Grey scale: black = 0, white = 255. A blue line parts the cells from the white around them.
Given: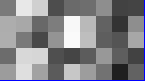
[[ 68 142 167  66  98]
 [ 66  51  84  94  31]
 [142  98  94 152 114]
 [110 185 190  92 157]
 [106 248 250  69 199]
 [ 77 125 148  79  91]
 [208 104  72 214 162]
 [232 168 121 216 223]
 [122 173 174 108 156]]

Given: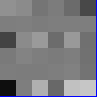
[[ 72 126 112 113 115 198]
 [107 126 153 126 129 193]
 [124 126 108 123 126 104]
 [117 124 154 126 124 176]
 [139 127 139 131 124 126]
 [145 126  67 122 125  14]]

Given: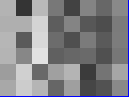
[[137 123 124 119 166 137]
 [103  77  90  80 116  82]
 [132  87 123 106  59  70]
 [ 66 132  79 103 180 159]
 [120  93 108  96 160 102]
 [185 212 216 226 105 181]
 [ 52 175  90 135 208 204]
 [179 175 182 180 157 168]]

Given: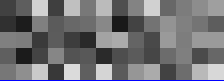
[[159  93 154 103 216]
 [141 116 154  75 185]
 [124 128 125 127 109]
 [103 147 154 108  66]
 [209 115  73  70 171]
 [131  67 100  91 150]
 [ 79  25 171  78  91]
 [187 136 163  42 213]
 [120 109  41  88  95]
 [192 104  61  83 219]
 [ 63  91  92 134  56]
 [210 128  58  68 202]
 [ 94  28 125  27 143]
 [ 65  48 128  95 119]]

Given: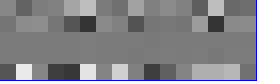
[[110 139 123 124 113]
 [104 137 123 124 183]
 [190  52 123 120 175]
 [ 93 156 123 124 175]
 [129 117 123 122 132]
 [139 120 122 124  97]
 [128 119 121 122  62]
 [163  82 122 121 128]
 [111 130 123 123 208]
 [123 138 123 123 132]
 [190  53 125 125 229]
 [165  85 122 123  55]
 [130 118 122 122  62]
 [125 142 123 123 133]
 [ 99 141 123 122 234]
 [135 117 122 123  85]]

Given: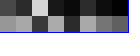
[[  2  97]
 [ 13 117]
 [ 44 169]
 [  9  43]
 [ 23 171]
 [213  56]
 [ 43 168]
 [ 71 152]]

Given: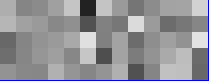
[[210 134 227 107 104]
 [164 119 146 189 191]
 [163 108 160 170 193]
 [140 155 142 147 133]
 [117 219 108 124  81]
 [154 119 163 163 176]
 [196 129 128  78 148]
 [ 34  81 224 198 134]
 [197 144 169 135 149]
 [160 136 154 159 177]
 [139 154 147 150 135]
 [133 161 133 134 136]
 [174 182 104 110 147]]

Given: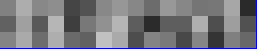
[[ 42  81 104]
 [167 158 128]
 [119  78  52]
 [117 175 134]
 [135  94  72]
 [152  94 121]
 [108  43 132]
 [135  93  77]
 [151 181 170]
 [136 145 193]
 [ 82 120  97]
 [ 69  62 106]
 [142 182 174]
 [136  89 109]
 [173 160 170]
 [129  97 132]]

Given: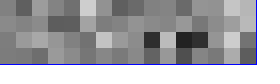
[[182 185 115  93]
 [197 158 205 172]
 [146 140 149 121]
 [148 120  48 133]
 [106 152  34  79]
 [132 134 187 152]
 [129 138  46  99]
 [106 147 140 137]
 [ 95 131 154 122]
 [146 125 195 135]
 [206 163 114 118]
 [112  94 129 139]
 [131  93 150 154]
 [156 139 168 110]
 [ 95 131 154 122]
 [129 138 125 124]]
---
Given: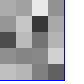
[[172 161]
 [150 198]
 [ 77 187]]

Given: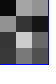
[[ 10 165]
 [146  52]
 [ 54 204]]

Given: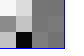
[[247 220]
 [139 196]
 [195   7]]

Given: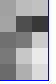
[[161 188]
 [164  78]
 [112 121]]

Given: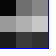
[[  6 111]
 [154 176]
 [ 27  59]]

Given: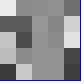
[[235 139]
 [ 89  90]
 [195  76]]
